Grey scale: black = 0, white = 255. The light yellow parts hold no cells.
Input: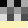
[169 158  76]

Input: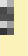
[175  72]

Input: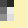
[ 39 112]

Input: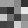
[ 51 142 111  66]

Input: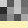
[107 196 140]

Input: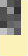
[ 69 147  82]

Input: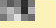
[120  42 222]

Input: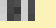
[ 76 208  82]

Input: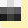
[243 104  26]
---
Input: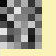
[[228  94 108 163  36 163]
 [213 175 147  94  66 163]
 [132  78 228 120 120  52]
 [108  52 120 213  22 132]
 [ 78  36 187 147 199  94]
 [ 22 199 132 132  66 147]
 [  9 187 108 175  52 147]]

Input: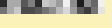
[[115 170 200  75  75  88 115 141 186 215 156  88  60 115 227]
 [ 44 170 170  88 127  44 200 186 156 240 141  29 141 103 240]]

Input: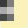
[[169 196]
 [ 72 112]
 [ 58 126]]

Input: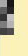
[[168  24]
 [124 180]
 [ 94  39]
 [ 66  78]
 [ 52 194]]

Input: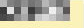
[[182 129 116 143 116 129 182 155 116 143]
 [ 73  87 143 168 100 198 214 198 168 155]
 [ 59 226  87 182  59 100 143 238 182  87]]

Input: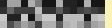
[[201  34  34 201  22 162 201 201  34 188 188 188  22 188 201]
 [188  78 121 162 134  64 175 175  92 175 188 162 105 162 175]
 [ 49 105  64  64  64 188  49  49  92  49  34  64  78  64  49]
 [ 34 162 162  22 175 121  22  22 175  34  34  22 175  22  22]]

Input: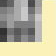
[[141 157 170 200 141 200]
 [126 141 170 200 114 170]
 [114 157 126 126 126 186]
 [ 77 101 170 186  77 157]
 [ 62 141 101 141 114 186]
 [ 49 114  89 114  89 186]]

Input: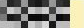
[[188 188 175  37 203 175 215  24 188 188]
 [150  37  52 150  37  24  52 150  52  37]
 [121  24  37 162  11  11  24 162  11  24]
 [ 84 203 175  52 203 175 203  68 188 203]]
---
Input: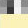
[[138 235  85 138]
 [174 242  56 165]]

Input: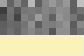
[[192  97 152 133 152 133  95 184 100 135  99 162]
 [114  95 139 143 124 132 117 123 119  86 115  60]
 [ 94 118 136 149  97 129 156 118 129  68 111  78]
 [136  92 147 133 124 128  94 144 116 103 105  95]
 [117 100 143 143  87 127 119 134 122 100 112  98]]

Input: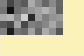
[[102 137 102 137 171  90 107  69 128]
 [ 99 156 179 162 150 128 111  17 116]
 [153 147 127 160  43 206 137 181 171]
 [134 168 135 119 128  73 165  73  90]
 [ 86 143 171 103 161 105 116  29 128]]

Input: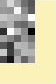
[[ 86 112 165 215 166]
 [ 93 138 246 148 153]
 [254 165 177 185 198]
 [142 104 114 176 160]
 [  5 140 188 255  47]
 [117 149 100 133 163]
 [149 179 185  56  89]
 [179 184 141  62 201]
 [154 100 172  21  71]]

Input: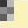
[[184  54]
 [121 141]
 [195  94]]

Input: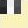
[[ 85 238  53]
 [ 74 247  36]]

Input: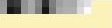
[[223 208 169 171 158 126  46 131 167 146  59  48 152]
 [251 218 176 175 168 121  21 125 168 148  40  22 158]]

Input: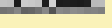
[[187 186  31  27  29  30  28 210  28 196 201 204  28 192 195]
 [126 131 129 136 140 131 136  83 135 113 102  98 134 119 114]]

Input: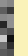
[[133 144]
 [ 57  94]
 [143 136]
 [144  39]
 [ 78  99]
 [ 17 201]
 [ 46 112]
 [ 81  91]]
